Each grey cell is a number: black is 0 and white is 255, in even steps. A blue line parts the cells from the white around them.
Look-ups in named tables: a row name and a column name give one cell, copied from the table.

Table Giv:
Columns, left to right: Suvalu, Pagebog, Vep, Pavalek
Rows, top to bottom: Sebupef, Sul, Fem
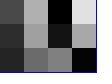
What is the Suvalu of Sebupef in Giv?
73
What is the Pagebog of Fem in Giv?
107
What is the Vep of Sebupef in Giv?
0
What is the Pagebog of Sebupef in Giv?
176
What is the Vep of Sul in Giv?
19
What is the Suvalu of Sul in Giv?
45
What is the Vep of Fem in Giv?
128
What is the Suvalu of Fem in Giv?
36
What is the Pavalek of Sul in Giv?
168
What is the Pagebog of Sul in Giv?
160
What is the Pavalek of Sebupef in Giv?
225
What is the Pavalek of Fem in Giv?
4
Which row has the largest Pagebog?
Sebupef

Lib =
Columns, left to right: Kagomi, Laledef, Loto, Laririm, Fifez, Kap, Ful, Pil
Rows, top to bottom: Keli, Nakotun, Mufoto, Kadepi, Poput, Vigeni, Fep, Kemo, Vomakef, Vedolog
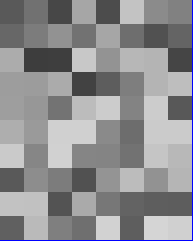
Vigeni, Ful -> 203
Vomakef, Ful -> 94
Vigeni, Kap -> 109
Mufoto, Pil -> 69
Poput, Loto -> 115
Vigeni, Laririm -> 208
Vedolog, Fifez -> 210
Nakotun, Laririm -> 114
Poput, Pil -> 88
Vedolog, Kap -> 94
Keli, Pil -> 129
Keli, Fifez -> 76
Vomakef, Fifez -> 119
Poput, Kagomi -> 158
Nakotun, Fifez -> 166
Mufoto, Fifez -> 147
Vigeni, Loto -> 208

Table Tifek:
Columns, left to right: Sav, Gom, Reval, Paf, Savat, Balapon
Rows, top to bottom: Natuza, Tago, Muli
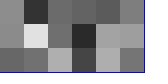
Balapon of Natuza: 126
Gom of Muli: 113
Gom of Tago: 225
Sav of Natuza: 141
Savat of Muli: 174
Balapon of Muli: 117
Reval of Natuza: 107
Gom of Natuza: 51

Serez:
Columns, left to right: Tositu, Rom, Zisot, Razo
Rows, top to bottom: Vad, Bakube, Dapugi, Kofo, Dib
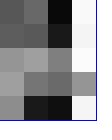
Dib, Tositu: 141
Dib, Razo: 245
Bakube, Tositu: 93
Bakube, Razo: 244
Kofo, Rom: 117
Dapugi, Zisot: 127

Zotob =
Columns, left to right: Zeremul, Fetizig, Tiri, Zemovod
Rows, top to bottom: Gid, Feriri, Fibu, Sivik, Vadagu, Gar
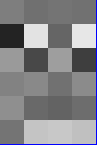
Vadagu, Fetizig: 105
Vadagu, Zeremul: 143
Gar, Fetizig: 196
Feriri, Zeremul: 35
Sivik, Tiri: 113
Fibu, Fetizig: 72
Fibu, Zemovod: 62
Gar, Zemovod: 192
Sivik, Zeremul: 130
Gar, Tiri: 200
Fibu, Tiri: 158
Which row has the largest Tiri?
Gar

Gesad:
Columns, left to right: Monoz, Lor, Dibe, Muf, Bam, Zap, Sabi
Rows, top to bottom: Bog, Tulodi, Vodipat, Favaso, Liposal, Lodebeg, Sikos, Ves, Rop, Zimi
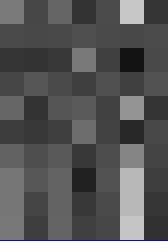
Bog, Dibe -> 101
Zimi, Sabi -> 49
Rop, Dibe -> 99
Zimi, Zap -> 197
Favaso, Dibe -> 74
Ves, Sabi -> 62
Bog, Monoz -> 122
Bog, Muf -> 51
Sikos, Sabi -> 68
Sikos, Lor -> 78
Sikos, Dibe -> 89
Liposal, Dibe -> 85
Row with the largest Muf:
Vodipat

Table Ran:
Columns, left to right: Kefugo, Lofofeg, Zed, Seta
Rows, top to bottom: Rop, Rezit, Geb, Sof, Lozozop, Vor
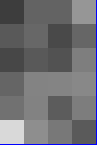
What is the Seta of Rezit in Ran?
102
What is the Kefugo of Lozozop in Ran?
113
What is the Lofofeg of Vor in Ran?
142
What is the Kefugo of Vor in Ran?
217
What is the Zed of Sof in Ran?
132
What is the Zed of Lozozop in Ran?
92
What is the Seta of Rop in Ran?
150
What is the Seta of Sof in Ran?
136
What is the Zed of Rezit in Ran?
73
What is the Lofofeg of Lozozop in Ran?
130
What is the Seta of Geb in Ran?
126
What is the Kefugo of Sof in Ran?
101
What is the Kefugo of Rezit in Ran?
89
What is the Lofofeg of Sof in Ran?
131
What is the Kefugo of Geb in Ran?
71
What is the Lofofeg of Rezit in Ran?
103
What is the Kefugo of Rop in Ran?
61
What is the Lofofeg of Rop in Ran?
99
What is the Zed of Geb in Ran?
82

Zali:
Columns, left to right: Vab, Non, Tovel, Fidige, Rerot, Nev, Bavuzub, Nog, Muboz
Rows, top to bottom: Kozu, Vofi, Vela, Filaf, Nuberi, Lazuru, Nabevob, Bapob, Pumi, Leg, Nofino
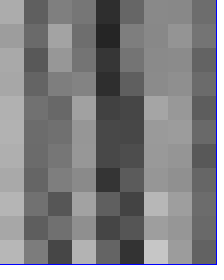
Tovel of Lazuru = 112
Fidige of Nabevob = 151
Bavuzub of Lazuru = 154
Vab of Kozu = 172
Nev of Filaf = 95
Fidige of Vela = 116
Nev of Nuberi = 70
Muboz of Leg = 105
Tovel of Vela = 151
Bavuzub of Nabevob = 153
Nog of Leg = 150
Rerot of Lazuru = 72
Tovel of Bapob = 126
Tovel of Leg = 112
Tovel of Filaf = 126
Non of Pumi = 113
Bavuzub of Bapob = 150
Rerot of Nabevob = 72
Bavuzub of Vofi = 136
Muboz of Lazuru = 105

